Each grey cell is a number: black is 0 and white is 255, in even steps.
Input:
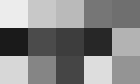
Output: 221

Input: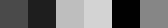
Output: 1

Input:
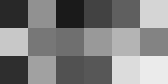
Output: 220

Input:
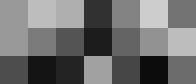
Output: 12

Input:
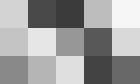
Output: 67

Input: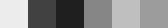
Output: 191

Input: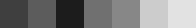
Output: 204

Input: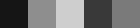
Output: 57
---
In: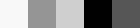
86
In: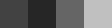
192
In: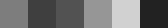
34
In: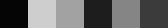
59
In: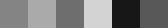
88
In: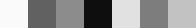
194
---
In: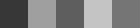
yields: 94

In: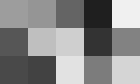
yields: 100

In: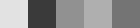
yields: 145

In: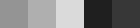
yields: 218

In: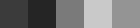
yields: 122

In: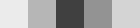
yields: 64

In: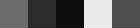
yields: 13

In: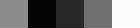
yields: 41

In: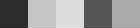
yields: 221

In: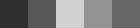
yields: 208
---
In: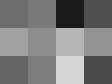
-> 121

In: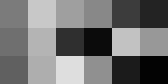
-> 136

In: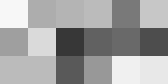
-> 187

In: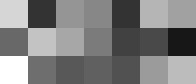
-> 51

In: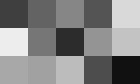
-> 134

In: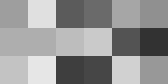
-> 106

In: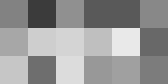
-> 89

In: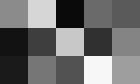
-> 10
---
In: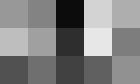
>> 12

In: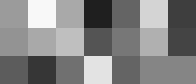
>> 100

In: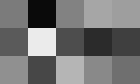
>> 130

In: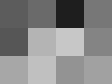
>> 106

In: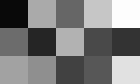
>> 102

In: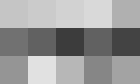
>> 210
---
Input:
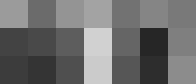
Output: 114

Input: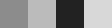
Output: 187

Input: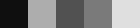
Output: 81

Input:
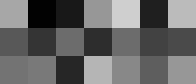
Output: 207

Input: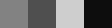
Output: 79

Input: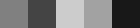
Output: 204

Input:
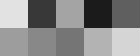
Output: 164

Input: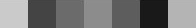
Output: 93
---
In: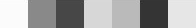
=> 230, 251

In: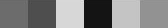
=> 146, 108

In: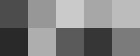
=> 188, 41

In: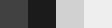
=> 238, 65

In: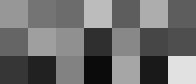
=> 93, 54

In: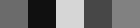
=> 129, 107

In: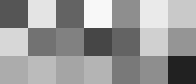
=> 201, 172

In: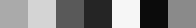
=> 138, 170

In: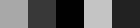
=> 34, 168

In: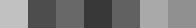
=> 144, 193
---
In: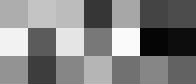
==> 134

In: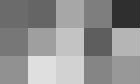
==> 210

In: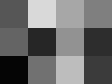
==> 189

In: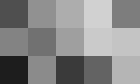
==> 58

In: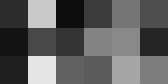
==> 97

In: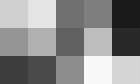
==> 141

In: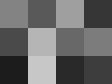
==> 41

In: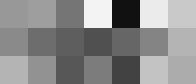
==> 87
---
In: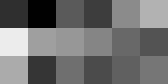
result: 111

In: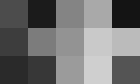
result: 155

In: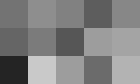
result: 157

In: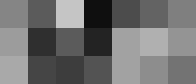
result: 61

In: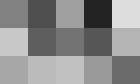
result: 193

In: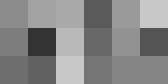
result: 200

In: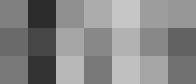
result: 184

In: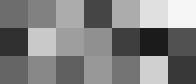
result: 95

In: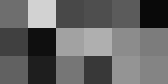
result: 118

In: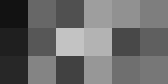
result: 65
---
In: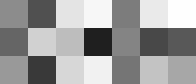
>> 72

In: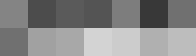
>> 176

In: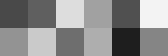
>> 30

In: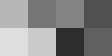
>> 45

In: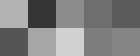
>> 125

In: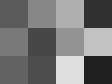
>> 147

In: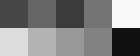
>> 130
